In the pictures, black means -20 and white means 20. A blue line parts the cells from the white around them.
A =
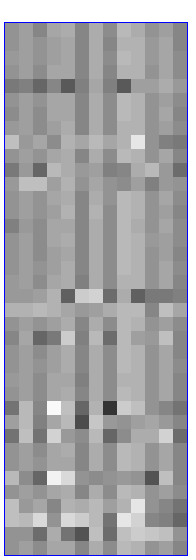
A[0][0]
3
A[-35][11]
6
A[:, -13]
[3, 3, 4, 3, -1, 3, 2, 4, 10, 3, -1, 4, 3, 3, 0, 3, 3, 3, 4, 4, 8, 3, 1, 3, 3, 4, 3, -2, 5, -2, 3, 3, 9, 3, 10, 10, 3, 3]
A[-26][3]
6
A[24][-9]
7
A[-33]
[3, 5, 3, 6, 6, 1, 7, 2, 9, 8, 3, 5, 2]
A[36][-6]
-3
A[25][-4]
8
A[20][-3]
1
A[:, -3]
[3, 4, 4, 3, 5, 3, 3, 3, 3, 3, 9, 0, 3, 3, 3, 4, 3, 3, 3, -1, 1, 3, 4, 3, 3, 3, 3, 3, 6, 7, 3, 3, -7, 3, 3, 1, 11, 3]
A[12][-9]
7
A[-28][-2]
4
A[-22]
[3, 5, 2, 5, 6, 1, 7, 2, 9, 8, 3, 5, 1]
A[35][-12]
9
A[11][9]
5
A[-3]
[10, 9, 14, 3, 14, 12, 9, -2, 16, 13, 1, 0, -4]
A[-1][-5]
9
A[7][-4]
8
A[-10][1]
9
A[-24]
[0, 4, 2, 6, 6, 1, 7, 2, 9, 7, 3, 6, 2]
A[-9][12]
-3
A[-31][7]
2
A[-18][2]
9
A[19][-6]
-3
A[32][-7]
2
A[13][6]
8
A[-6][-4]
3
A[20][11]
10
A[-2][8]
10
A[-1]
[3, 5, 2, 6, 6, 1, 7, 2, 9, 8, 3, 5, 1]
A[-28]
[-1, 4, -4, 9, 7, 4, 5, 0, 1, 7, 9, 4, -3]
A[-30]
[10, 4, 6, 2, 8, 6, 9, 6, 8, 16, 3, 0, -1]
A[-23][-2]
5
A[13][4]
8

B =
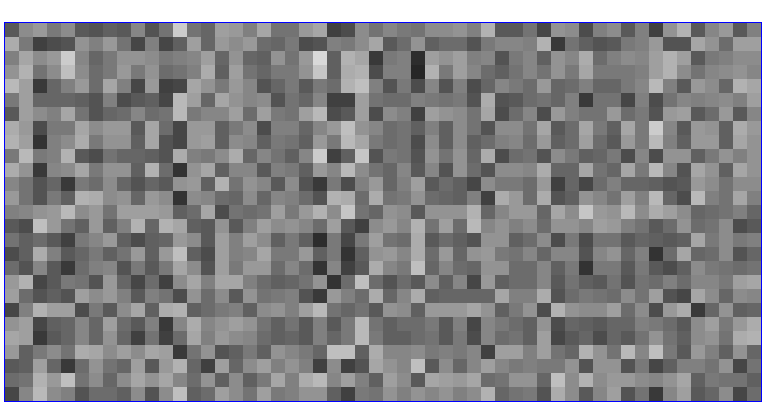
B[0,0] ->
-6
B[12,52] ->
6
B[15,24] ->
-9
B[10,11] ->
-3
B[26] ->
[-9, 1, 9, 2, 0, -7, -3, -3, -5, 2, -7, 2, 10, -5, -3, 5, 2, -2, 5, -1, 0, 3, 3, -5, -10, -1, -2, 3, 0, 3, 1, 3, 0, 2, 8, -4, -2, -1, -7, 7, 2, -6, 1, 5, -7, -2, -11, 1, 5, -6, -4, 2, -9, -3]
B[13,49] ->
-4
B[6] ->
[-6, 5, 2, 0, 6, -2, -7, -4, -3, 1, -3, -2, 9, -1, 1, 1, 5, -3, 5, -1, -2, 5, 9, -8, -6, 5, -8, 2, 0, -10, 5, 3, 2, -2, 6, -8, -3, 1, -8, 4, 0, -2, -2, 4, -3, -1, -7, 4, 5, -6, -3, 4, -6, 1]
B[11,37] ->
-3
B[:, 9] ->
[1, -9, 3, -1, -9, -6, 1, -6, -5, -4, -5, -7, -4, 5, 8, -8, 4, -1, -9, -6, 6, -6, -10, 2, 5, 6, 2]
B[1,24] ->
-1
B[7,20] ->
0
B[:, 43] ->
[2, -6, 0, -1, -4, -2, 4, -5, -6, -1, -4, 0, -2, 3, 4, -2, 3, -1, -2, -3, 5, -4, -4, -2, 3, 4, 5]
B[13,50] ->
-3
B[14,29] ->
8
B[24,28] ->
1
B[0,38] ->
-9
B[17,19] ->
-3
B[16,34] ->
4
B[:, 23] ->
[-10, 0, -5, -5, -3, -10, -8, 4, -1, -10, 1, -1, 8, 2, 5, -1, -1, 1, -12, 4, -2, -6, -4, 10, 2, 1, -5]
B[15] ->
[-2, -5, -3, -6, -10, -1, 1, 4, -5, -8, -5, -4, 4, 2, -6, 5, 0, 5, 2, -5, -1, -5, -13, -1, -9, -1, 5, -2, -3, 7, -6, -3, -5, -7, 3, 3, -5, -3, 2, -8, -1, -8, -2, -2, -6, -4, -5, -6, -5, 6, -1, 2, -1, 0]
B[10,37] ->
1
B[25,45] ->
2
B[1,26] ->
6
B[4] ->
[9, 5, -11, -4, 0, 4, -3, 6, 0, -9, 4, -10, -9, 6, 3, -1, 4, 1, -7, -4, -1, -6, -1, -3, 8, 10, 0, -7, -1, -8, 1, -7, 0, -8, -4, 1, -1, -3, 4, -4, -3, 0, -4, -4, -1, 1, 9, 0, -6, 4, 2, -4, 8, 6]
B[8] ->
[8, 5, -12, 0, 2, 7, -1, 3, 3, -5, 6, -7, -9, 4, 5, -5, 2, 1, -5, -1, -2, -5, 4, -1, 9, 6, -1, -3, -2, -8, 2, -5, 2, -5, -3, 0, 1, -3, 4, -5, -3, 5, -3, -6, 4, -1, 9, 0, -5, 4, 4, -5, 6, 3]
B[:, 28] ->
[-1, -3, 0, 0, -1, -3, 0, -2, -2, -2, 1, 0, -1, 2, 1, -3, 1, -1, -3, 1, 2, -3, -5, 1, 1, 2, 0]
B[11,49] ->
4
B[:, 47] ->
[3, -7, 8, 8, 0, -2, 4, 1, 0, 3, 1, -7, -4, 5, -3, -6, -3, -8, 0, -7, 4, -3, -2, -1, -5, 3, 1]
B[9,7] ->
-2
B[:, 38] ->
[-9, 8, -5, -2, 4, -2, -8, 6, 4, -7, 7, 4, 7, -4, -3, 2, -4, 1, 1, 7, -8, 3, 5, 5, -1, -4, -7]
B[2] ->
[0, 6, 2, 4, 12, 1, -4, -1, 3, 3, 2, -1, 0, 1, 5, -4, 3, -4, -5, 3, -2, 4, 14, -5, 8, 6, -11, -1, 0, -13, 5, 3, 5, 0, 1, -7, -1, 1, -5, 3, 1, 7, -3, 0, 2, 1, 5, 8, 5, -6, -1, 0, 2, 2]
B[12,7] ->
2
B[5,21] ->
-4

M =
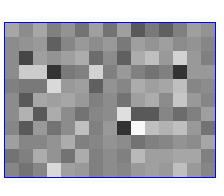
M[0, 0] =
6
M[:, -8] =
[-2, 4, 2, 0, 3, 2, 2, 4, 3, 2, 2]
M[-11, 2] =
6
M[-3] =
[5, 1, 1, 3, 7, 0, 1, 3, 2, -2, 0, 1, 3, 2, 6]
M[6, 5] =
-2
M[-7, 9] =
7
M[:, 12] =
[0, 2, 13, -12, 10, 11, -3, 10, 3, 6, 10]
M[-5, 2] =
-6
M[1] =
[2, 3, 4, -5, 1, 4, 2, 4, -1, 5, 3, 5, 2, 3, 1]
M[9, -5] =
5
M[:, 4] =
[3, 1, 5, -1, 4, 6, 2, 2, 7, -2, 5]
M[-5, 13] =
0
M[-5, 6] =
1
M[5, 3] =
5
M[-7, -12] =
14
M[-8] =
[2, 12, 12, -12, -1, 0, 13, 0, 4, 0, -2, 0, -12, 4, 4]
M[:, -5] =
[-1, 3, 10, -2, 5, 7, -6, 10, 0, 5, 5]
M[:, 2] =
[6, 4, 5, 12, -1, 6, -6, 4, 1, 7, 1]
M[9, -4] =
5
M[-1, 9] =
4
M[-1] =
[1, -2, 1, 14, 5, 4, 0, 2, 1, 4, 5, 4, 10, 4, 1]
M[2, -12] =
3
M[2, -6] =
7
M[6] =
[2, 8, -6, 7, 2, -2, 1, 2, 15, -6, -6, 1, -3, 0, 5]
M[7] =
[1, -6, 4, -2, 2, 10, 0, 4, -12, 19, 10, 8, 10, 4, -2]

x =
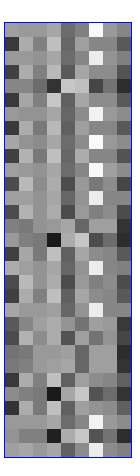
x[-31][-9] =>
5
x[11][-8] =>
9
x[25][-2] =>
1
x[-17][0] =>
0
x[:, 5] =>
[0, 5, 1, 6, 10, 6, 2, 5, 2, 7, 1, 4, 3, 4, -4, 11, 6, 3, 4, 6, 3, -2, 5, -4, -4, 5, 11, 5, 1, 11, 2]
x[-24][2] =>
-1
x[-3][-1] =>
2
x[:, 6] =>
[19, 1, 17, 2, -9, 2, 18, 1, 19, 1, 19, -1, 17, 0, 5, -8, 2, 17, 0, 2, 17, 5, -2, 5, 5, 2, -7, 3, 18, -7, 17]
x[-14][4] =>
-4
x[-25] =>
[4, 3, 3, 6, -4, 2, 18, 4, 2]
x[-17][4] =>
6
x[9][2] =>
-1
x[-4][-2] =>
2
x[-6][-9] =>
-11
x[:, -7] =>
[4, 0, 3, 0, -3, 0, 3, -1, 2, -1, 3, 2, 3, 3, 3, -1, -1, 3, 3, 0, 4, 5, 2, 4, 4, 0, -1, -1, 4, 0, 4]
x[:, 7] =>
[4, 1, 3, 2, -2, 2, 4, 1, 4, 1, 5, 2, 1, 2, 5, -3, 1, 1, 2, 1, 1, 4, 3, 5, 5, 1, -3, 2, 4, -2, 2]
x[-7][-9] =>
-1
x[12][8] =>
1
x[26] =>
[2, 0, -1, -16, 6, 11, -7, -3, -12]
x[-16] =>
[4, 0, -1, -16, 7, 11, -8, -3, -13]
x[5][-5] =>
-5
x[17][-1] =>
0
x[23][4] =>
5
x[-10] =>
[-6, 1, 5, 7, 3, -2, 5, 4, -11]
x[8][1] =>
3
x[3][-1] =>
-7
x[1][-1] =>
-6
